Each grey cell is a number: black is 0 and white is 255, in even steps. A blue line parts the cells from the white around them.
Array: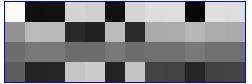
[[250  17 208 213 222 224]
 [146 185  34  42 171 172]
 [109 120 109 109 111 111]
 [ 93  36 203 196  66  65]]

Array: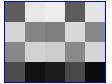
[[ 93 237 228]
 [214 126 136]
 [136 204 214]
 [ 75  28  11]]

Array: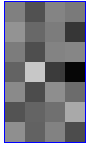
[[128 132]
 [147 124]
 [124 131]
 [ 99  59]
 [138 142]
 [ 83 112]
 [143 130]]

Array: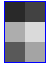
[[ 41]
 [173]
 [ 89]]

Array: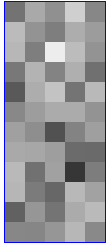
[[115 144 135]
 [187 126 156]
 [183 237 147]
 [120 131 112]
 [ 89 195 185]
 [136 171 147]
 [160  81 159]
 [169 158 106]
 [185 161 125]
 [182 103 162]
 [ 97 116 186]
 [135 150 137]]

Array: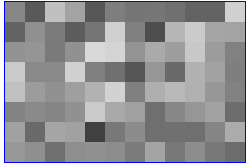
[[135 192  87 117 112  99]
 [ 99 123 117 128 182 165]
 [146 122 217 147 158 156]
 [202 137 128  85 106 162]
 [193 145 178 128 185 151]
 [131 133 202 160 135 162]
 [161 165  64 140 112 133]
 [152 112 145 123 120 120]]

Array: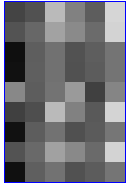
[[ 68 186  93]
 [ 83 162 107]
 [ 15 113  94]
 [ 17 113  92]
 [136 115  64]
 [ 64 186  89]
 [ 17 114  91]
 [ 83 161 106]
 [ 16 114  92]]
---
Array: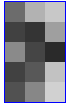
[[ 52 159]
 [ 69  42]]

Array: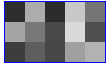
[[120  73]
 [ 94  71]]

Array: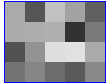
[[173 175]
 [147 222]]

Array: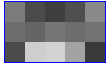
[[101 117]
 [206 210]]

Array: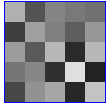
[[160 128]
 [ 89 184]]

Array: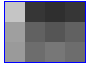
[[ 97  85]
 [109 119]]

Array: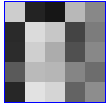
[[219 199]
 [207 172]]
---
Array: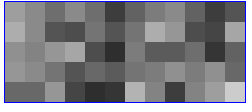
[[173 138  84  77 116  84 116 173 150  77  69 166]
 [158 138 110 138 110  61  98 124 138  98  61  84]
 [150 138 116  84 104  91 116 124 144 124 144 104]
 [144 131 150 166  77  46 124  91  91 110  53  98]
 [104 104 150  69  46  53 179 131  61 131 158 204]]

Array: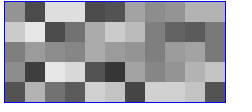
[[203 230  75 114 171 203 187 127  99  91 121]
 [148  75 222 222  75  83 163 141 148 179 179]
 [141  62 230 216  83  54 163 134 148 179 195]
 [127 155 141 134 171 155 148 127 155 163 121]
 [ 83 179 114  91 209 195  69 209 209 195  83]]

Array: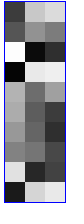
[[253  11  47]
 [225  39  66]
 [179 109 160]
 [172  93  60]
 [152 101  47]
 [130 117  72]
 [ 85 146 124]
 [ 60 200 219]
 [ 26 213 233]
 [  5 233 239]]

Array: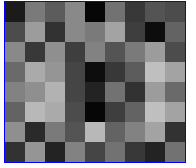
[[143  42 122  84 184  99 130 163  50]
 [137  56 143  62 130  84 122 156  76]
 [130 143 178  69  35 114  50 156 106]
 [106 170 149  69  13  56  92 191 163]
 [ 99 184 170  76   6  62  99 191 163]
 [ 76 156  50 137 122 163  62  13  99]
 [ 50 149  35 130  69 114  56  35 114]
 [ 27 122  92 137   6 114  56  84  76]]

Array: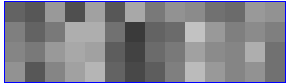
[[146  87 133 161 181  99  72  93 127 187 153 133 146 113]
 [133 121 153 168 161  93  66 107 121 161 139 133 174 113]
 [127  99 121 174 174 113  58  99 107 194 153 127 139 127]
 [ 99  87 153  79 161  87 168 121 146 139 113 107 153 146]]

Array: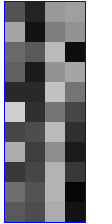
[[207  48 117  70]
 [172  62 141  27]
 [165  19 125 147]
 [111  83 179   7]
 [105  89 186  13]
 [ 97  27 147 165]
 [ 89  77 172  19]
 [ 83  35 153 159]
 [ 70  77 186  48]
 [ 56  70 179  56]
 [ 41  41 194 117]]
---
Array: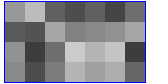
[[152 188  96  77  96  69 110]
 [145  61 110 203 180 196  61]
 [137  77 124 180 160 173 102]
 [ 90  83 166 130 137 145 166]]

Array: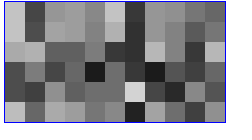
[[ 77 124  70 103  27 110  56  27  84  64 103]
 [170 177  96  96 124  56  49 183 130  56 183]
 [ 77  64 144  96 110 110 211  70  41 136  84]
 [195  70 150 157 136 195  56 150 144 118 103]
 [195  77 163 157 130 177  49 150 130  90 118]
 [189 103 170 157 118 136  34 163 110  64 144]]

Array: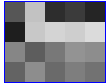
[[ 86 194  45  59  37]
 [ 99 141 106 126 114]
 [134  93 120 147 141]
 [ 30 200 212 206 219]]

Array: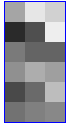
[[122 100 100]
 [114 128 136]
 [144 173 159]
 [ 73 106 189]
 [165 230 209]
 [ 42  79 238]]

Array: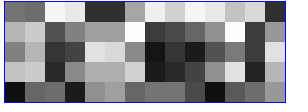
[[195 203  41 137 174 174 209  27  41  67 144 225  35 181]
 [129 181  53  67 225 217 137  21  53  27  82 122  60 225]
 [181 203  82 129 159 159 253  60  74 102 144 253  60 152]
 [ 15 102 109  27 144 159 102 116 116  74  15  89 109 152]
 [116 109 245 233  47  47 166 239 209 245 233 195 217  47]]

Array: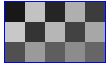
[[ 24 194  37 175  60]
 [ 80 154  94 140 102]
 [200  52 182  66 167]]

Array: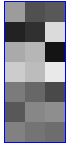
[[170 182  20]
 [123 103  73]
 [156  80  88]
 [129 116 109]
 [ 88 135 142]
 [ 34  48 219]
 [204 188 233]]

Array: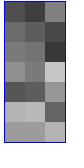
[[122 115  56]
 [108  93  71]
 [179 185 100]
 [ 79  63 128]
 [ 86  93 150]
 [156 156 179]
 [143 122 198]]

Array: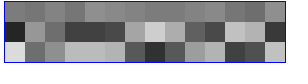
[[ 37 151 110  65  65  73 165 206 173  96  73 193 179  57]
 [124 118 131 118 143 137 131 124 124 131 137 118 110 143]
 [219 110 143 187 187 179  88  49  88 157 179  65  80 193]]
